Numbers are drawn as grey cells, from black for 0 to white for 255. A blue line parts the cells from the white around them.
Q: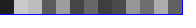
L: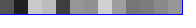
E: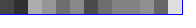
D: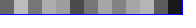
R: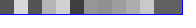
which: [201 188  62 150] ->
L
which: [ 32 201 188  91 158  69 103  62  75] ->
Q
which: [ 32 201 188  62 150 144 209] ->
L
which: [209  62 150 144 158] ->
R
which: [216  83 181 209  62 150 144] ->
R
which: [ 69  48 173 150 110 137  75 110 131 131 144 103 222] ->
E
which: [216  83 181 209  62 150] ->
R

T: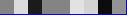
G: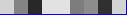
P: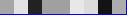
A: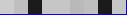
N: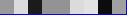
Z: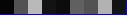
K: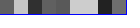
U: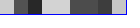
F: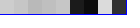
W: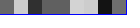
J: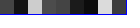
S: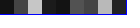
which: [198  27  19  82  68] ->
S
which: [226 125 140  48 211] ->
G
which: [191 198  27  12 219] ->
F
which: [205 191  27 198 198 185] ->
A

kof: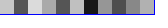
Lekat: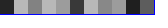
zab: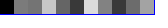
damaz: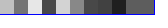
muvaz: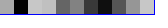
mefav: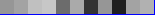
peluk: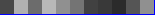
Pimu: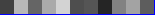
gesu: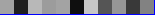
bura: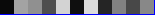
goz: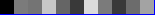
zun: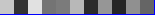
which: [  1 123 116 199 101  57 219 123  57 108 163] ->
goz
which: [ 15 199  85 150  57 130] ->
gesu
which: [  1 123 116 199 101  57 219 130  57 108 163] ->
zab
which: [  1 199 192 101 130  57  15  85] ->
muvaz
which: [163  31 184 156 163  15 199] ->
gesu
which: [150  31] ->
mefav

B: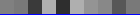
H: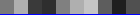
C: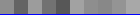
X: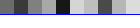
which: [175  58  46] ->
H
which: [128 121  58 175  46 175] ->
B
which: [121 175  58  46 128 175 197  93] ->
H

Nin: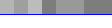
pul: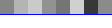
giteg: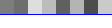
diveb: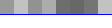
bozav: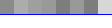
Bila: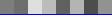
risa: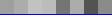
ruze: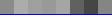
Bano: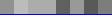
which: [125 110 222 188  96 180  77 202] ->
giteg
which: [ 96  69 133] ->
ruze
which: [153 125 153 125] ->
bozav
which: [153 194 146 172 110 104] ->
diveb

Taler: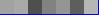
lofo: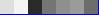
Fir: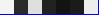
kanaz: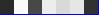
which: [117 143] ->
lofo
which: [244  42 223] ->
Fir

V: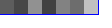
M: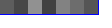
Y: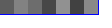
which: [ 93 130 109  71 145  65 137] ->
Y
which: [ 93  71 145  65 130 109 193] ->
V
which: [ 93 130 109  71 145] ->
Y
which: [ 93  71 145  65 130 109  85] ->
M
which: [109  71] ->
Y

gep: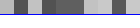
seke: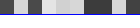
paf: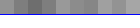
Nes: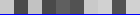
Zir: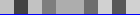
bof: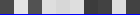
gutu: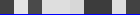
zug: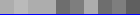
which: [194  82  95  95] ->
gep
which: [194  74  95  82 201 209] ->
Nes
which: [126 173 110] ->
zug
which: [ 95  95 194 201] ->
gep
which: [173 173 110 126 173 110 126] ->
zug
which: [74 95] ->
Nes
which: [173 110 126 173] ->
zug

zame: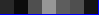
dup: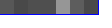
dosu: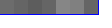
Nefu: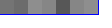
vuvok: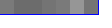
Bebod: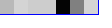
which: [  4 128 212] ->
Bebod
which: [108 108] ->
vuvok
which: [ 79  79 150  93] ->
dup
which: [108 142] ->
Nefu
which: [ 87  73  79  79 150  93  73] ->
dup
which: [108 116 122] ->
vuvok

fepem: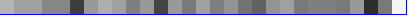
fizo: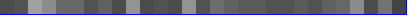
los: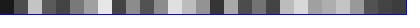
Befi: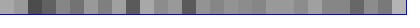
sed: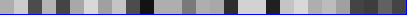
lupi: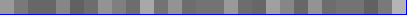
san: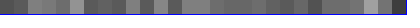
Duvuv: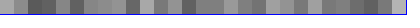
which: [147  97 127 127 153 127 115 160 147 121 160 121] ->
Duvuv
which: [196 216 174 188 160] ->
sed

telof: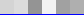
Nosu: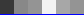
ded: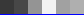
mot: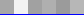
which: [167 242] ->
mot
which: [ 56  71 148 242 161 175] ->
ded
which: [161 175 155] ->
mot
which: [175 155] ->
mot
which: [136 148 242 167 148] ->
Nosu

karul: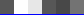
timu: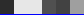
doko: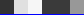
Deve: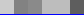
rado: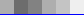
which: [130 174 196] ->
rado
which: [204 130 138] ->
Deve
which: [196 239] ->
rado
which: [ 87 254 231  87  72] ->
karul

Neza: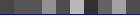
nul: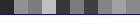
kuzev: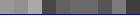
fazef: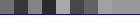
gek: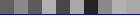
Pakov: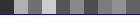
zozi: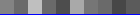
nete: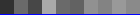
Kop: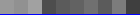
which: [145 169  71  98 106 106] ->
kuzev
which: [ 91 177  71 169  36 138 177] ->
gek
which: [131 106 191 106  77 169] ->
zozi

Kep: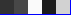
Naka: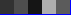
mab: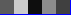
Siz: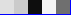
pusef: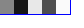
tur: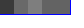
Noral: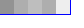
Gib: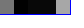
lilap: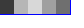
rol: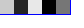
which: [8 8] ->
Gib
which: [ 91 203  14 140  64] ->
mab

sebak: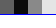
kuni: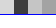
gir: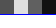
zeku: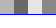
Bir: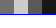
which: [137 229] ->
sebak
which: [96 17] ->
gir
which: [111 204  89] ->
Bir
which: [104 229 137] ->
zeku
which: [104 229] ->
zeku

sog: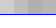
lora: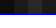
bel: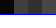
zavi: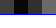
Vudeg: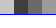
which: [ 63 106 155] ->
Vudeg
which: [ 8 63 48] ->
bel
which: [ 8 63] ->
bel

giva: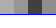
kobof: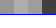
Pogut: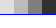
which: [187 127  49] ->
Pogut
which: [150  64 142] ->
giva
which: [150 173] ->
kobof
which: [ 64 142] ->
giva
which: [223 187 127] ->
Pogut
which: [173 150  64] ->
giva

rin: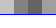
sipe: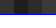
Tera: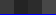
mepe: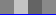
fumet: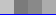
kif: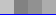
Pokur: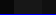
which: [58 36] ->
Tera
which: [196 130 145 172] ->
kif
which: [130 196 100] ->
mepe
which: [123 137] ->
fumet
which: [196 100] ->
mepe

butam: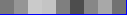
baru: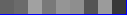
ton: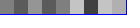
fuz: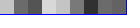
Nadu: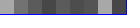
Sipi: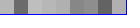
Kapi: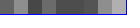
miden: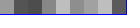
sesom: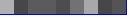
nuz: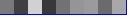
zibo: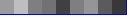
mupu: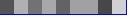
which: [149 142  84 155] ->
baru
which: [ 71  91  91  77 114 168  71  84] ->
sesom

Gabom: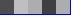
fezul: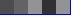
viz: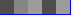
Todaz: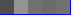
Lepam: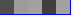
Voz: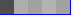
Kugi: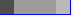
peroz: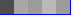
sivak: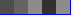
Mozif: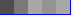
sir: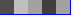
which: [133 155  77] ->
viz
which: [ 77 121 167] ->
Mozif
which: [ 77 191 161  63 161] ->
sir
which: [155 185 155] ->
peroz
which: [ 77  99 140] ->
sivak
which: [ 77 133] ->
viz
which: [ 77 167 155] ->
peroz

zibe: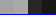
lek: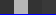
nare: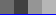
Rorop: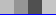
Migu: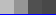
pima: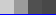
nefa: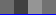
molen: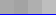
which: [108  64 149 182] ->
nare
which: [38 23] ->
zibe
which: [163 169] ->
zibe
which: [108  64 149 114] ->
nefa
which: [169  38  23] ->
zibe

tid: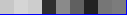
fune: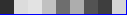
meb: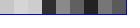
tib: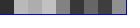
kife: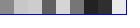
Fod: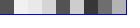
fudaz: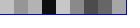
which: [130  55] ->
tib
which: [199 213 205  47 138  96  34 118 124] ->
tid

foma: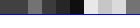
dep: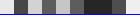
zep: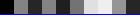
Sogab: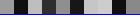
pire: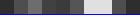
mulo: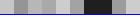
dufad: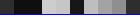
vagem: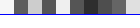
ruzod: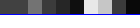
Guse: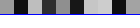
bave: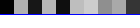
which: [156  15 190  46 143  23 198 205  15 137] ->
Sogab
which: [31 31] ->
mulo
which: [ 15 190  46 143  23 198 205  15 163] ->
Guse
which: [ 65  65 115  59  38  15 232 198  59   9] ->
ruzod
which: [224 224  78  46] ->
pire
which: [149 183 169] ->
mulo
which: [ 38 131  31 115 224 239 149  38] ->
zep

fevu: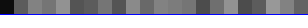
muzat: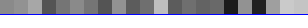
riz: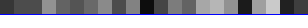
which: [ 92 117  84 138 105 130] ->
fevu
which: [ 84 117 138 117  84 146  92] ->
muzat
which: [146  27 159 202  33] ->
riz

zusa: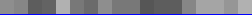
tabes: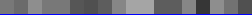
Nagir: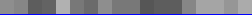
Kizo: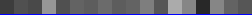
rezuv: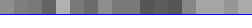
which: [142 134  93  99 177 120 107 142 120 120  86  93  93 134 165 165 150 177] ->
zusa
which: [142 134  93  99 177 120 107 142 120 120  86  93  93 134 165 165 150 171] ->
Nagir
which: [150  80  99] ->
Kizo
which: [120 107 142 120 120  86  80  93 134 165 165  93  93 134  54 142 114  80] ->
tabes
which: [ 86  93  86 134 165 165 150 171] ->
rezuv

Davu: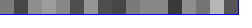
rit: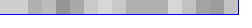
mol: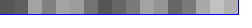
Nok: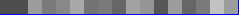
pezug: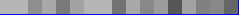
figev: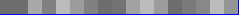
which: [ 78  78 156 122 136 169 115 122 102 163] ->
Nok
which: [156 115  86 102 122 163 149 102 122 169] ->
mol
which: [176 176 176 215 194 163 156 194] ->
rit

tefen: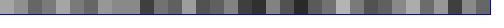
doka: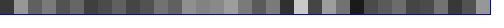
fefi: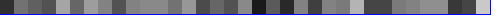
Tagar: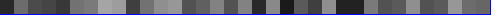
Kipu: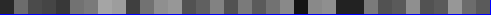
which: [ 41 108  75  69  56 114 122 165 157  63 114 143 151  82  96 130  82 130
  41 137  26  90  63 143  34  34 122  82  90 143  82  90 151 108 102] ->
Tagar
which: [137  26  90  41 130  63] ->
fefi

